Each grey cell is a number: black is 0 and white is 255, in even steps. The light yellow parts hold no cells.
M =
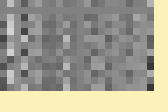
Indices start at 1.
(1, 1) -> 129
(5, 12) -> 130
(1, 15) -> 118
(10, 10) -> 183
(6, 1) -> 68
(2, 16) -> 130
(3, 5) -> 162
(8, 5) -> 154
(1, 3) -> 136
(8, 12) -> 132
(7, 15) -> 146
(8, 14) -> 100
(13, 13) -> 119
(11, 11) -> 122
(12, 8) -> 108
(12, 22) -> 116
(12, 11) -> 113
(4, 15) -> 137
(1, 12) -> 132
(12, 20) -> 142
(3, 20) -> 166
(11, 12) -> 131
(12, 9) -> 124
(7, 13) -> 121
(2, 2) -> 130
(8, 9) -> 143
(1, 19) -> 107
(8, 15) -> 125
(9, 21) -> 136
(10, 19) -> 146
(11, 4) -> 82
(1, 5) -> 139
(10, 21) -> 152
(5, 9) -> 141

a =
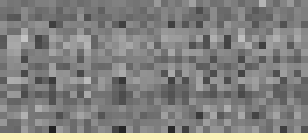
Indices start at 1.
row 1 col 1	128
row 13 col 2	116
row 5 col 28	136
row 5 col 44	136
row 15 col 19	108
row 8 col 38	154
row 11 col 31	78
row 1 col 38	180
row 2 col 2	111
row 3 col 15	109
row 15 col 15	128
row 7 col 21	121
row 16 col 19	121
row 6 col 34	128
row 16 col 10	120
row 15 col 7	125
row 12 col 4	157
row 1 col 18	130
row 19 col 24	145
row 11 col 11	124
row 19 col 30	112
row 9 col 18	122
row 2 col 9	99
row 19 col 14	118
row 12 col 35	160
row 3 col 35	144
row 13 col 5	123
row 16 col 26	136
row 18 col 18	133
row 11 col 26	94
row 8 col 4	108
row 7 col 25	143
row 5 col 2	112
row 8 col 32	140
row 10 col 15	105
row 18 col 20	114
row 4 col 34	132
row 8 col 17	149
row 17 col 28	108

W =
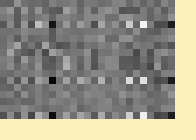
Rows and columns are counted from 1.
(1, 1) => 101
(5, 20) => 140
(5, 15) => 124
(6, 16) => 106
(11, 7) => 114
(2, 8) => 93
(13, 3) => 136
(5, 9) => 128
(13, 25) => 126
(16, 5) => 124
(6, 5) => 103
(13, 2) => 98
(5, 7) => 124
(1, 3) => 147
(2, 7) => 105
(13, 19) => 102
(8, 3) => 109
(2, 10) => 158
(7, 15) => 129
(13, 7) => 107
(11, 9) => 135
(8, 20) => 74
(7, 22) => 119
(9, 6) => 134
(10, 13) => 134
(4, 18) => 104
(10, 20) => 84
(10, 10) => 176
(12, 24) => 81
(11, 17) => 119
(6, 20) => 111
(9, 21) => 112
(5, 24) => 114
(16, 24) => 132
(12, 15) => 178
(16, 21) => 130
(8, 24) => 141
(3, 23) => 117
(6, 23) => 119
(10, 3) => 105

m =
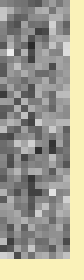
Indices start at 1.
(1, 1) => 135
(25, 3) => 181
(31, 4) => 119
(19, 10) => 95
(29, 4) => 139
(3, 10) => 143
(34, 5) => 119
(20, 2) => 72
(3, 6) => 142
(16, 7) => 135
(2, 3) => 134
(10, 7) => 154
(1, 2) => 126
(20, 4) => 135
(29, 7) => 136
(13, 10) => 173
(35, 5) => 147
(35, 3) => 122
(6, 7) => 104
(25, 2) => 149
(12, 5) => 138
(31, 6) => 206
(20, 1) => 81
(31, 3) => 168
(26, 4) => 98
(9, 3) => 146
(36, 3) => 166
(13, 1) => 109
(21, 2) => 124
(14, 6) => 176
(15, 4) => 178
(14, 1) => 59
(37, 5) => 113
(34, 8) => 144
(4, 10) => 99
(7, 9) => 147
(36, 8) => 90

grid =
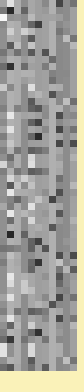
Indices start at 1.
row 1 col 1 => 163
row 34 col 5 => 167
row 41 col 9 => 105
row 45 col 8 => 176
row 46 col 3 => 172
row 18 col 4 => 141
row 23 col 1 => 144
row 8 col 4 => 141
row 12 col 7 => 161
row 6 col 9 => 137
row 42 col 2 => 177
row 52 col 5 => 90
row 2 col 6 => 158
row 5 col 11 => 160
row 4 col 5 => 102
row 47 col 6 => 158
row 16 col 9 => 177
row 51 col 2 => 144
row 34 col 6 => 158
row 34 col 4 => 99
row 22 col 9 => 166
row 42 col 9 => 137
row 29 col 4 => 141
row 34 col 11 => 163
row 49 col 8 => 176
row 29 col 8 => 69
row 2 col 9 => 137
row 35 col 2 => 177
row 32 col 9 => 152
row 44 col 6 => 179
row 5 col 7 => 161
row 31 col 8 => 176
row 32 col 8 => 176
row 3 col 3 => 149
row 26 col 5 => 176
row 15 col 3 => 172
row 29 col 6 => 193
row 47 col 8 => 176

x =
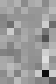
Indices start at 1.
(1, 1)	173
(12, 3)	187
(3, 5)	147
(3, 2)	149
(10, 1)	170
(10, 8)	159
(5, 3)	137
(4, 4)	154
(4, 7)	205
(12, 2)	141
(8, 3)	131
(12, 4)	159
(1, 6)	176
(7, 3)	167
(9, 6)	145
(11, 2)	177
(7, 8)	179
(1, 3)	178
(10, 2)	186
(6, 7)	82
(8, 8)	191
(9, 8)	145
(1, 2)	161
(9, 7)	221
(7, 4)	151
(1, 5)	169
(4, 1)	136
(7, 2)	132

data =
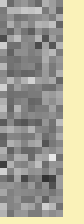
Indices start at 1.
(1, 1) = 201
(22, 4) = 104
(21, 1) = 103
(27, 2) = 149
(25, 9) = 118
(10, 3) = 122
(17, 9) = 129
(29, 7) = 97
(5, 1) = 128
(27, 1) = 145
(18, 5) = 107
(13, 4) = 134
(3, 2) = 144
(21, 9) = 135
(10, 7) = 157
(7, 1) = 206
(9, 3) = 111
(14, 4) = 116
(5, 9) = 144
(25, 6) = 149
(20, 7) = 110
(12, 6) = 160
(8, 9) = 123
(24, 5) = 156
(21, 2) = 177
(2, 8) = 160
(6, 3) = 189
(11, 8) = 119
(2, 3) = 180
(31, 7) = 155
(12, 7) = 153
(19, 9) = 146
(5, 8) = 144
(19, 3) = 157
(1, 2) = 106
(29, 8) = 143
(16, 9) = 118

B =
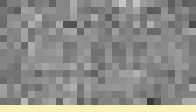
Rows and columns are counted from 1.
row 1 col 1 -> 96
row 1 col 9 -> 135
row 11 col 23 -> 121
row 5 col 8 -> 160
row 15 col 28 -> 171
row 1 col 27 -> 93
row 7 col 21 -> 109
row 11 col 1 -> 118
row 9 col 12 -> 152
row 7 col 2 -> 126
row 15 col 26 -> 133
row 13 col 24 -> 129
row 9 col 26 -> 153
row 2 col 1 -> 118
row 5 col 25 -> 142
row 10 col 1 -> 134
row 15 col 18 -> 115
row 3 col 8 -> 134
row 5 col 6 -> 131
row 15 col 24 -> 129
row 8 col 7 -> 147
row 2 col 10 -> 135
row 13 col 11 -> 175
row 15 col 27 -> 168
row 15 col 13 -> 135
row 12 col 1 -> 107
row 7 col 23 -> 132
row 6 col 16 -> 126
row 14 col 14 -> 132
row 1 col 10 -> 131
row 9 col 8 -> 144
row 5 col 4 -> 162
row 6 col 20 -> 141
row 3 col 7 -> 125
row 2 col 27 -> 140
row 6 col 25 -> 138
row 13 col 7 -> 134
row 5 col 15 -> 133
